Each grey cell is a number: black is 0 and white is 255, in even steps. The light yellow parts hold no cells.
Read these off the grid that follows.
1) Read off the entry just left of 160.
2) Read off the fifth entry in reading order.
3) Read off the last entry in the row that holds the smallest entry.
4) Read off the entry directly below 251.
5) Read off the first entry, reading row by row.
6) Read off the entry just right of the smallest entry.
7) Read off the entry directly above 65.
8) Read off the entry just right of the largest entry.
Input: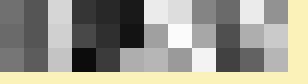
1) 19
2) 40
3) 182
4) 154
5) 112
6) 59
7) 79
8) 167

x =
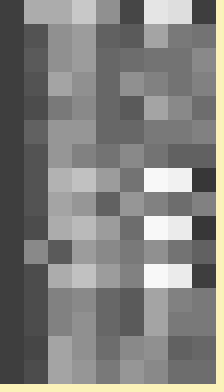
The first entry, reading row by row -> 62
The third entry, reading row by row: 172
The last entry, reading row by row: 109
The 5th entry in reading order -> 144
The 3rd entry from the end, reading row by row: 137
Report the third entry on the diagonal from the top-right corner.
115
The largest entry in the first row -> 229
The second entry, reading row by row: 172
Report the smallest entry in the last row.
62
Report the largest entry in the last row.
164
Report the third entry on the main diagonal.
144
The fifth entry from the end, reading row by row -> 121
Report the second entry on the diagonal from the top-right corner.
121
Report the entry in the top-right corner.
62
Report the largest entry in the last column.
137
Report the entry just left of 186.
172

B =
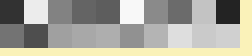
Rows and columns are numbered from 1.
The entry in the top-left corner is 50
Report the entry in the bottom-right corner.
208
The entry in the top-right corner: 35
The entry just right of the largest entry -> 138
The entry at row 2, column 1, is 115
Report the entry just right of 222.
202
